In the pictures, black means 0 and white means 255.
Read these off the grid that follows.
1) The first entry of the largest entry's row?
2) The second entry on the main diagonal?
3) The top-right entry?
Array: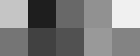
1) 197
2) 65
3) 240

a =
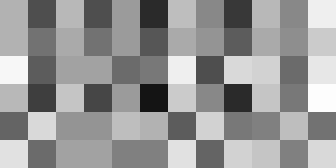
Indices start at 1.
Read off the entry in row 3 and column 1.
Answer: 247
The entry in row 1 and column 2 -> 78
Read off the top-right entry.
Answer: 239
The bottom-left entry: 225
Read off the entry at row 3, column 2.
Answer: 92
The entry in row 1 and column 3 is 184
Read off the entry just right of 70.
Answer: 155
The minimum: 20
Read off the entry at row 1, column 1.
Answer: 178
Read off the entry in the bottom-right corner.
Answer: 217
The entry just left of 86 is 155
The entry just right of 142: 203
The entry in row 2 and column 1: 178
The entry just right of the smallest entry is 203
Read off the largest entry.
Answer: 253
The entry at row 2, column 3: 170

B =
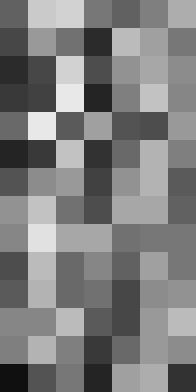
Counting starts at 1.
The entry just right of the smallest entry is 83
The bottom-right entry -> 50
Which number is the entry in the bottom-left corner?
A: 16
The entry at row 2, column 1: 71
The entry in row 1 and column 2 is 202
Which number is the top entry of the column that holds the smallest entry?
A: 97
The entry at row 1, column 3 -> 210
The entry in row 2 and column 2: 153
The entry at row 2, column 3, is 113
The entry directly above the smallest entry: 127
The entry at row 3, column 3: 210
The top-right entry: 173
